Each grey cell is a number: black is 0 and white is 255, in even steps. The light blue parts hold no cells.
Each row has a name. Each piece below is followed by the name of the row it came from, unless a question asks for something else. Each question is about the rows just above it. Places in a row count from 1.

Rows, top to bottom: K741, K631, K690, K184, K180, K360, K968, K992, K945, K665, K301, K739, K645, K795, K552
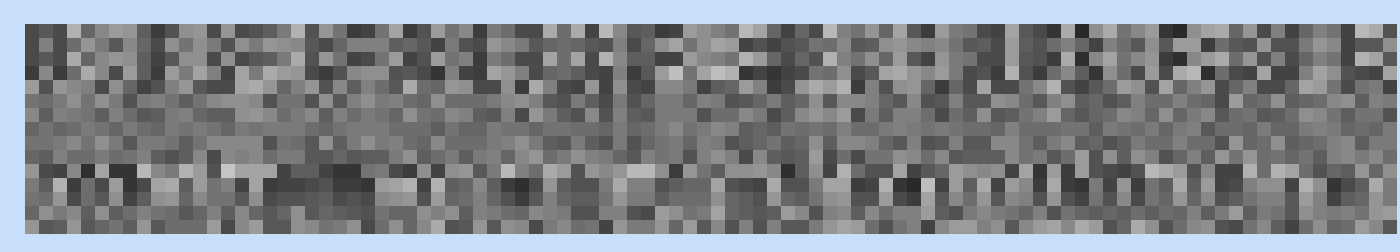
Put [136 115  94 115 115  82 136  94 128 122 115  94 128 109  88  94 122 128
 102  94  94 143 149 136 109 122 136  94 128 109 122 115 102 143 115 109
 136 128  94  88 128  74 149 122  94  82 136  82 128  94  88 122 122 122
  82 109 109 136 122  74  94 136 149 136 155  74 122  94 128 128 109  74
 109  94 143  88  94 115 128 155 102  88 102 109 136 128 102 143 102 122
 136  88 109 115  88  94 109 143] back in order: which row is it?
K968
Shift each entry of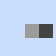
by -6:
[149  61]
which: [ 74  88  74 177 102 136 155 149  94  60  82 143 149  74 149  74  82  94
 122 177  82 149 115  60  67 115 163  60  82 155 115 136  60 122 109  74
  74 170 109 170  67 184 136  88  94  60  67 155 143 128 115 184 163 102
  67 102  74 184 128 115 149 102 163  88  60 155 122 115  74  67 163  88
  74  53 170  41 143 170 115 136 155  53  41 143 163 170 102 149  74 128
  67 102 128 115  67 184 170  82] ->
K741
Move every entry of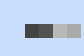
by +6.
[ 73  88 190 176]

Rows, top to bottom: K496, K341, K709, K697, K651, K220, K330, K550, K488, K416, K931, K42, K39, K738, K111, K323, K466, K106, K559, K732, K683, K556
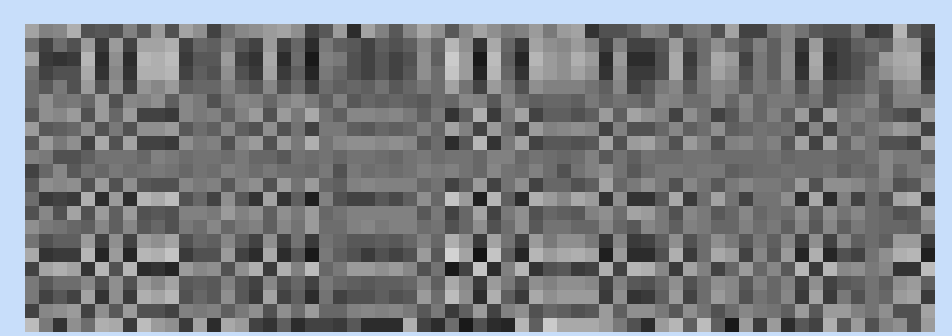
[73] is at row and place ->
K39, 27
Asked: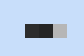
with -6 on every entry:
[ 38  31 176]
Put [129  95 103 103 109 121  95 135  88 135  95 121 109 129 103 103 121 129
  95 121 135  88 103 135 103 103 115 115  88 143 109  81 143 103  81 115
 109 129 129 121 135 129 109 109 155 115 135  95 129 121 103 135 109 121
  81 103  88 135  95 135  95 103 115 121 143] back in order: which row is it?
K111
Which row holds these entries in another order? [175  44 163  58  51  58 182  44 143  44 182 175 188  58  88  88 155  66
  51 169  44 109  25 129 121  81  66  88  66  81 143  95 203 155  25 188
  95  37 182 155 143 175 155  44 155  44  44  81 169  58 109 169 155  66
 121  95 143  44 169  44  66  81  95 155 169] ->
K709
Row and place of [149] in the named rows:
K651, 9
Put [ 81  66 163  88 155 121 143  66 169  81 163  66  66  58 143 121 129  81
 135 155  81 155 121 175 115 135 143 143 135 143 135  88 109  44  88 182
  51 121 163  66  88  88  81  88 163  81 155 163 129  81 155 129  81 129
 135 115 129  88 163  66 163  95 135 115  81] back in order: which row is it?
K488

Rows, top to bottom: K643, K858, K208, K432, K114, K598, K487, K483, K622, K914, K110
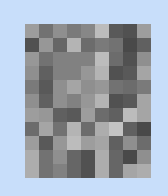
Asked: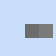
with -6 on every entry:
[102 116]
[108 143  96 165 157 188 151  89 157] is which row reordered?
K622
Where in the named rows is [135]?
K643, 5

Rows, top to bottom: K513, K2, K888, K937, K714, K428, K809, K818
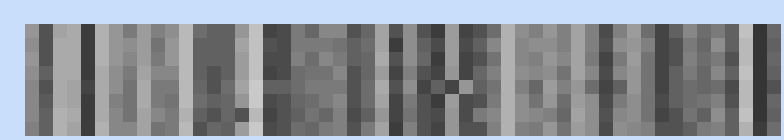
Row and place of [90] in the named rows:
K428, 2
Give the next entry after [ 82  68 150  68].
[103]

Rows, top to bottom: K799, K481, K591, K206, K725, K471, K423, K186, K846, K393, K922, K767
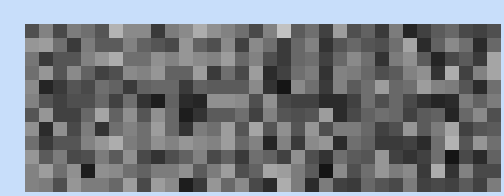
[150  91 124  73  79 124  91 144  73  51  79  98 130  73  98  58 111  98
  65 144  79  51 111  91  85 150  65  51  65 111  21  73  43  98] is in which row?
K393
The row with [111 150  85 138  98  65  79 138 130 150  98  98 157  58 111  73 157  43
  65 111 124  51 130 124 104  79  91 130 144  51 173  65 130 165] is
K206
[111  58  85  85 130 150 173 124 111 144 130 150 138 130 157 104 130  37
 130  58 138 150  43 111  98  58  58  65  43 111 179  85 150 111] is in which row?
K846
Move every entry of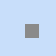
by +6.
[144]
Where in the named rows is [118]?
K591, 1

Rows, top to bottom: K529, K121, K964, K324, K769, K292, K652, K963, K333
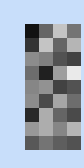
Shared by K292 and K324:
[109]
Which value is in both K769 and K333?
[82]
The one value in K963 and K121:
[181]
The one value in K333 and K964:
[82]
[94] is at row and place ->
K333, 3

